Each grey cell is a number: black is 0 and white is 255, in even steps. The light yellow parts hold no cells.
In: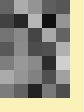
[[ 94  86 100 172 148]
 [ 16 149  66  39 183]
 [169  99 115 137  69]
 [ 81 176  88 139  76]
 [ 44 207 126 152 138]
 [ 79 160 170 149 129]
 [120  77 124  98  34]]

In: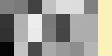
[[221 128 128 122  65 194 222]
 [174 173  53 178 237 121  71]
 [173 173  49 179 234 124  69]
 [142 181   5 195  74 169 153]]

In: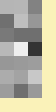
[[182 130 181]
 [191 151 112]
 [111 111 121]
 [238  51 184]
 [154 157 151]
 [163 200 172]
 [111 153 156]]

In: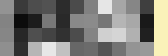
[[134  63 147  58  77  82  44  75 129 230 166]
 [168  25 131  12  28 120  41 137 139 118 181]
 [177  32 134  39  79  67  49  76 132 208 213]
 [148 153 143  46 182 231 193 103 107  84 115]]

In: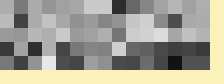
[[161 174 173 122 172 149 161 167 202 202  45 103 134 163 182]
 [169 172 187  67 171 194 167 145 155 133 147 198 207 139  78]
 [192 179 154 150 183 174 201 155 161 174 117 204 209 220 166]
 [ 68  58  56 162  46 176  69 120 133 129 207 103  96  73  63]
 [ 82  82 120  65 147 232  77  69 158 144  74  71 108  70  18]]

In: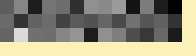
[[ 29   2  94 133  28 116 109  47 144 138 155  20 125]
 [ 97  51 106  52  98 108  66  91  82 102  74 113  85]
 [104  27 100 218 112 110 134 148  28 144 127  78  56]]

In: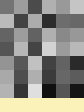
[[153 197 116 157  75 176]
 [109 104 186  67 172  44]
 [137 152 100 157  98 176]
 [155 184  85 183  68 210]
 [ 99  42 148  88 193  66]
 [103  92 169  78 175  59]
 [ 85  21 179  53 223  16]]
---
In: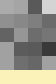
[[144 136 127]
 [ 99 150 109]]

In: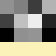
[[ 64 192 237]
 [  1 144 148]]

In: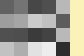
[[157 165 203]
 [ 80  78  59]]

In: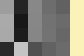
[[170  23 135]
 [169  28 134]]

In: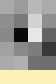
[[142 122 210]
 [136   9 231]]

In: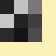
[[199  35  63]
 [ 42  20  76]]
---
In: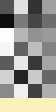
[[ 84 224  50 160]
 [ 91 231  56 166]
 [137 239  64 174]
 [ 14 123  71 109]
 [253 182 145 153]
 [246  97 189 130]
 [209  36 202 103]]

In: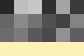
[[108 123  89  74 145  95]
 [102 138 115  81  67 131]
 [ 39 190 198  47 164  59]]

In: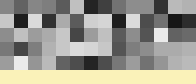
[[120  70 126 178 199 219 213 199  84 126 141 171 171 178]
 [134  98 134 126  91 192  36  64 114 141 141  50 186 178]
 [156 234 149 186  98  77  36  77 120 156 114 149 178 186]
 [141 192 156 171 199  70 156 192  91 141  84 234  98 106]
 [199  30 219  50 171  91 207 213  30 219  77 114  22  44]]

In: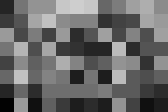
[[  2 154  16  96  58  29  44  29 147  66  16  29]
 [ 37 103  44 110 110 110 110 124  90  90  58  44]
 [117 180  78 166  58  50  37  37 187  44  84  84]
 [ 66 139  96 117 174 131  78  96 147 139  50 147]
 [103 193 103 131 117  29 117  29 187  90  78  96]
 [154  72 124  66 154  44  84 160  72 131  78 160]
 [ 37 117 147 147 199 206 199 103 124 160 174 139]
 [ 58  84 166 193 139 131 131  50  66  72 166 154]]

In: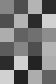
[[ 43 209  35 173]
 [ 78 180  43 209]
 [ 92 134  78 180]
 [173  98 112 141]
 [209  35 173  98]
 [134  78 180  43]]

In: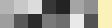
[[158  88  43 122 110 233  82]
 [180 200 220  55  35 165 143]]

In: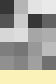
[[ 84 203  54  98]
 [126 118 152 188]
 [144 132 160 112]
 [215 221 166 173]
 [ 54 181 227 233]]

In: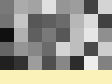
[[115 198  87  95 107 183 218  65]
 [ 16 177  95 121  87 190 230 143]
 [101 149 135 107 212 190  73 206]
 [ 32  50 157  79 135  44 237 129]
 [121 171 163 224 149 157  65 212]]
